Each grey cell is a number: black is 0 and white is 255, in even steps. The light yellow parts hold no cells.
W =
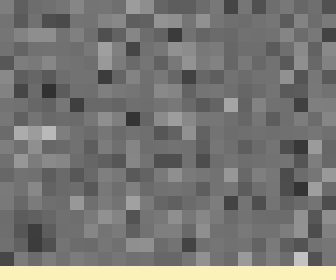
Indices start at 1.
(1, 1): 126
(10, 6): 113
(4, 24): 137
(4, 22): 138
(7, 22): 92
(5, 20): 114
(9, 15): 118
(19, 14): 117
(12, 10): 134
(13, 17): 151
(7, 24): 114
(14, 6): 109
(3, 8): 79
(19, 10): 112
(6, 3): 102
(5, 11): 117
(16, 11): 116
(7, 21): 90
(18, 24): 118
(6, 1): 137
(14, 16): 115
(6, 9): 101
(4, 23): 98
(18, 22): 83
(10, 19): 113
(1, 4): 112
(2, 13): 143
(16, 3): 96
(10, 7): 107
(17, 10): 96
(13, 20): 119
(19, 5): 113
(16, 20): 108
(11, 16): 118
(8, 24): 126
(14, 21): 77
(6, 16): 94
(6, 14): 66

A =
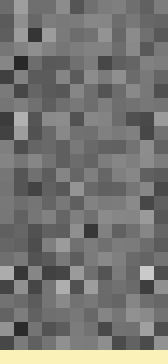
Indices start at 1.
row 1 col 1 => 108
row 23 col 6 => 120
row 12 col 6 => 108
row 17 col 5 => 94
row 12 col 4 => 115
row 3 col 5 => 122
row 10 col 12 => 113
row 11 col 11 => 141
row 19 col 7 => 123
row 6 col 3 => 91
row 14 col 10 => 118
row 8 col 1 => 117
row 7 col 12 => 79
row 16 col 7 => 112
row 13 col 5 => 133
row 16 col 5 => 101
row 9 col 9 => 108
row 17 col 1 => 96
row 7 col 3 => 101
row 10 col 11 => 71
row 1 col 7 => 112
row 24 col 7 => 114
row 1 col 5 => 140
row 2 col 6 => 123
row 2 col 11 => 103
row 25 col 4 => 116
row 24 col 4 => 82
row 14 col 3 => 67
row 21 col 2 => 144
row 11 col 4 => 105
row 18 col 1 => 102
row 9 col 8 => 132
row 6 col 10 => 107
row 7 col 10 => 137
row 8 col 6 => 120
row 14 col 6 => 148

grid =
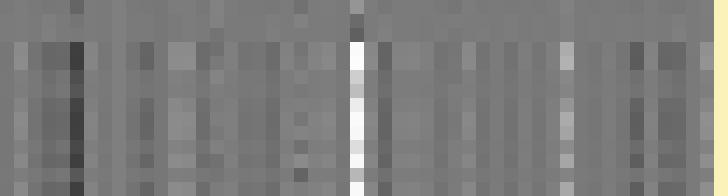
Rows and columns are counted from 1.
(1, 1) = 121
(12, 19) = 117
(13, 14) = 125
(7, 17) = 123
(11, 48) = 113
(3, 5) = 122
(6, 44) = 123
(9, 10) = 115
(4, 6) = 63
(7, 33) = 124
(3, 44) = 122
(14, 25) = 118
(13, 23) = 124
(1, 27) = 124
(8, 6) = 68
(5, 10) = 115
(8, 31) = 126
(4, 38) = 125
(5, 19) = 117
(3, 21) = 123
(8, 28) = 103
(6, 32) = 118
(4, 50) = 122
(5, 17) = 127
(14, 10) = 115
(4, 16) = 112
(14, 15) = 109
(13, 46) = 116
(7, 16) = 125
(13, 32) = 119
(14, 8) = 119
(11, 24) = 126
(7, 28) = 111
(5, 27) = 137
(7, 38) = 123
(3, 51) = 124
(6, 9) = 127
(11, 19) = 120
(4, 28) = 100

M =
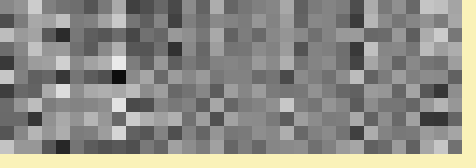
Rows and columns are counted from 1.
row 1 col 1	136
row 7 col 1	62
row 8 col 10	74
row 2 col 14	127
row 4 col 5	153
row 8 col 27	141
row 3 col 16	169
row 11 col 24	129
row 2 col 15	109
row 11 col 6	117
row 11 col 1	195
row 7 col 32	55
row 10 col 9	213
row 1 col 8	121
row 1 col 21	168
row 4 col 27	192
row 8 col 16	167
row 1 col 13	73
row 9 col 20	122
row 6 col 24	113
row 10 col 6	124
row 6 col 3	96
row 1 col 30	104
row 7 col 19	156
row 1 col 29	144
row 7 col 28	150
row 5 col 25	112
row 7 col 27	155
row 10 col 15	101
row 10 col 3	181
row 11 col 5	39
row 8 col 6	131
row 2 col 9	201
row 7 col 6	142
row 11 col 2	151
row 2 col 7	129
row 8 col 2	149
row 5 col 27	166
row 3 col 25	153

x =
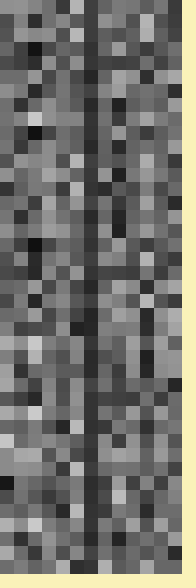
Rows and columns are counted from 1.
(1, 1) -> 144
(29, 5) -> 78
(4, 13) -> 111
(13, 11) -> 151
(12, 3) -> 134
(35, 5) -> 103
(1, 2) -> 146
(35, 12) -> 64
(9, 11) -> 162
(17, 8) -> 144
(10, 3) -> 17
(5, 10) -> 66
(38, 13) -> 103
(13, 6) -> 99
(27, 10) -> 140
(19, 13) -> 59
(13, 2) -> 102
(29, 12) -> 61
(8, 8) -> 102
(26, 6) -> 131
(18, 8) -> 98
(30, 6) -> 135
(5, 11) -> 110
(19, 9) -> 128
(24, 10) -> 125
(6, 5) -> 114
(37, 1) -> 109
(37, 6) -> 184
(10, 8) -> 101
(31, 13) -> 118
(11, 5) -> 114
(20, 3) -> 40
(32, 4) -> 137
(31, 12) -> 106
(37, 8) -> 59
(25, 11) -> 85
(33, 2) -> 167
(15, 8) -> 116
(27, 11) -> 39

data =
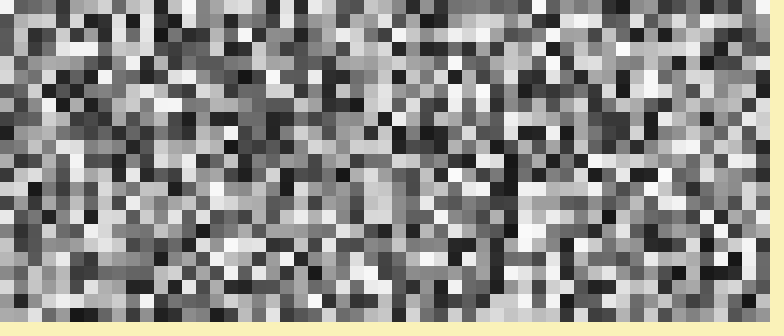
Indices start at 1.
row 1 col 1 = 243
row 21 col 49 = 157
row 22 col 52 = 183
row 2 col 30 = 166
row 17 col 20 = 163
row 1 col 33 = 114
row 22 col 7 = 175
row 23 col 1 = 171
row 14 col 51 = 111
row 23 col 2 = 167
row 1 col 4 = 126
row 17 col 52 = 245
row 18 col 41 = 31
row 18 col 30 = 122
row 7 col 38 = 30
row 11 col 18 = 74
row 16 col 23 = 178
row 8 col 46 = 171
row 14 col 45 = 78
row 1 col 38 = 74
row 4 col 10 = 190
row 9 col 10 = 78
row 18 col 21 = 59
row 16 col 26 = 57
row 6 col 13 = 223
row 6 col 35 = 68
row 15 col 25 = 141
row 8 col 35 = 231
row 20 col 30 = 140
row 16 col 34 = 117
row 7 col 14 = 58
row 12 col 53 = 239
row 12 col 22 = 140
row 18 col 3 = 85
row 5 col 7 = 90
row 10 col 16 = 151
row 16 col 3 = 118
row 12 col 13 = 183
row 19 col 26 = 221
